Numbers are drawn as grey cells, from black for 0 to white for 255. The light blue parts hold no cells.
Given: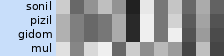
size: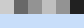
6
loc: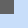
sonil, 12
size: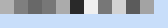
11
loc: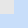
sonil, 7

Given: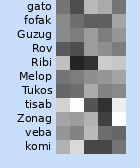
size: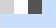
3
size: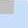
1

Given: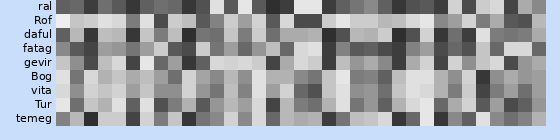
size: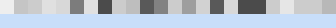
24
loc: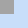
Bog, 11

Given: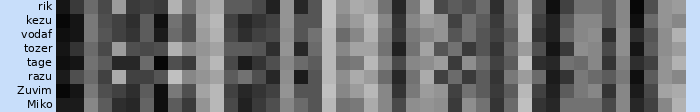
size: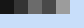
5
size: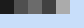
5
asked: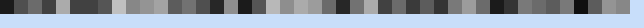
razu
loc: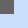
Miko, 7
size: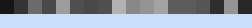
18
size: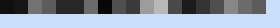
19
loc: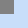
tage, 41

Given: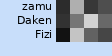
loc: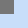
Daken, 2
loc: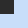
zamu, 1
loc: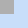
zamu, 2
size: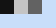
3

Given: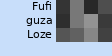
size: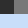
2
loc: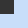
Fufi, 1

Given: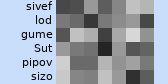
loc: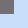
Sut, 3
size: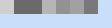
7
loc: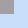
pipov, 6
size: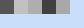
5
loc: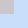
sizo, 1

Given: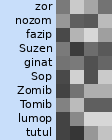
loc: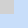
Sop, 2
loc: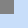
Tomib, 1
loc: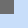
Suzen, 3
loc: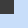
Suzen, 2
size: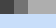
4

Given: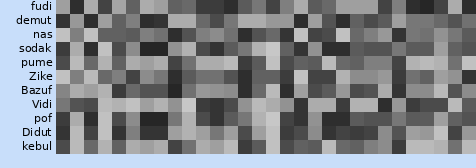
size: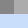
2
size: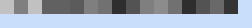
17
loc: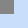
Bazuf, 1
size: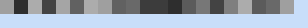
21
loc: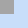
fudi, 5

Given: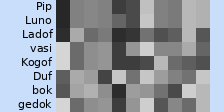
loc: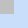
Pip, 7
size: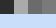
4

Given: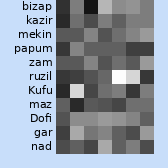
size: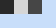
3
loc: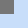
gar, 3
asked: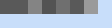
zam
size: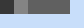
5
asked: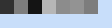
bizap
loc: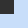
bizap, 1
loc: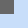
ruzil, 4

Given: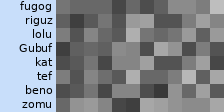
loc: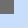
tef, 4
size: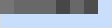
7
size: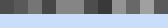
12
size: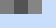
3

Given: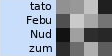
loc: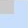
Febu, 2
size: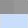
2
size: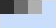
3

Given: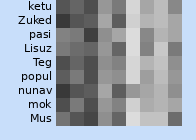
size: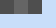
3
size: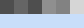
6
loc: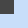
Mus, 3
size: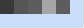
5
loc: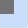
Mus, 1
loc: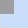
popul, 7
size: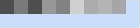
9

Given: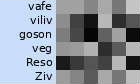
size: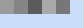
5
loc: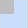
Ziv, 6
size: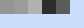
5
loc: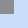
viliv, 1
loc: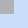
veg, 3

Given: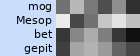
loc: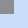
mog, 5
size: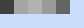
5
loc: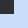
mog, 6
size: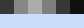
6
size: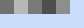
5
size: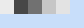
5
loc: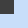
gepit, 1

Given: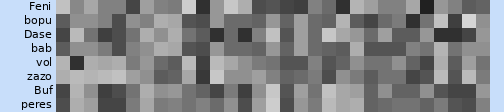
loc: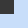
zazo, 11
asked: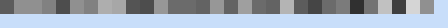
bopu
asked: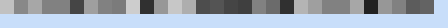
Feni
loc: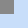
Feni, 2
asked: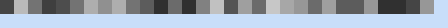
Dase

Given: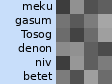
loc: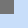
gasum, 1
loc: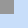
niv, 2
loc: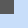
gasum, 2

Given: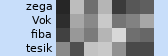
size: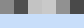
6
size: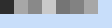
7

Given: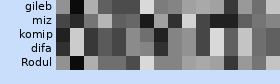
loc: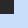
miz, 2
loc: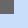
miz, 6
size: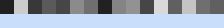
16
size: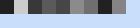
9
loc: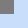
gileb, 8

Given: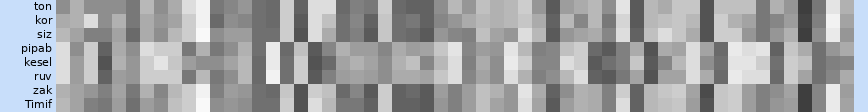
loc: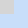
kor, 41
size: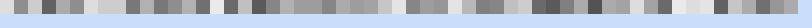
57
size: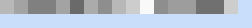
17
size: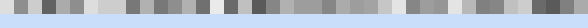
42

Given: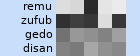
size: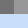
2
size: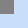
1

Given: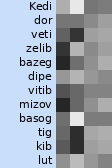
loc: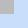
lut, 2
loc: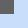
veti, 1

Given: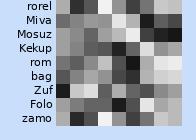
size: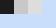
3
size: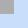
1
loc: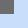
Miva, 1
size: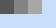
3
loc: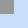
Miva, 3
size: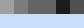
6
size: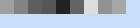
9

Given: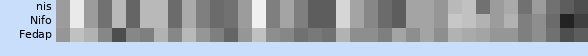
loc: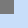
Fedap, 19
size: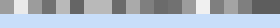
20
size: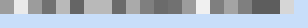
21

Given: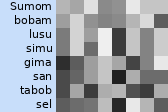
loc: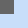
san, 2
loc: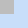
sel, 4
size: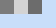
3
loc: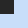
sel, 5
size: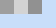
3
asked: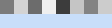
simu

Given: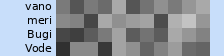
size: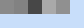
5
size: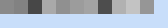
11
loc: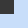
Vode, 4
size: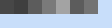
7
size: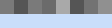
8

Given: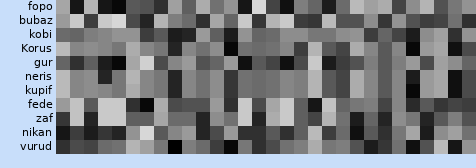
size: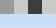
4
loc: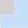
gur, 7
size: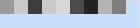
9
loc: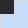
fede, 26
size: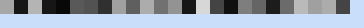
25

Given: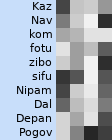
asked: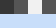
sifu
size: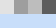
4
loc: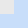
Nipam, 3
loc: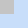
Kaz, 2

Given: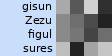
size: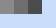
3
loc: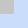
sures, 4
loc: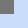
figul, 2
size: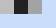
3

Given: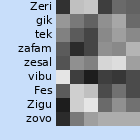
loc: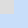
zesal, 5
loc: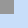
gik, 1
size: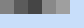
5
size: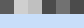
6

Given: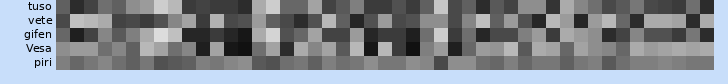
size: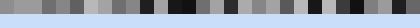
30
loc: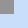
Vesa, 32
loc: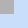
vete, 12
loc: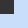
tuso, 36

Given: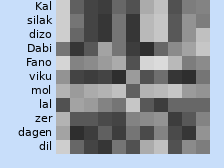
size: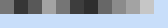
11
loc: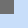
viku, 8
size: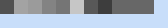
11
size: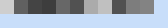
11

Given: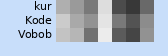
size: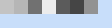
7
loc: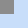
Kode, 7
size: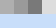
4

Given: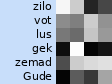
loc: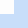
gek, 2
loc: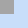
Gude, 4
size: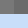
2
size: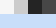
4

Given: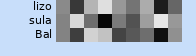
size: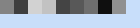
9
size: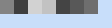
7

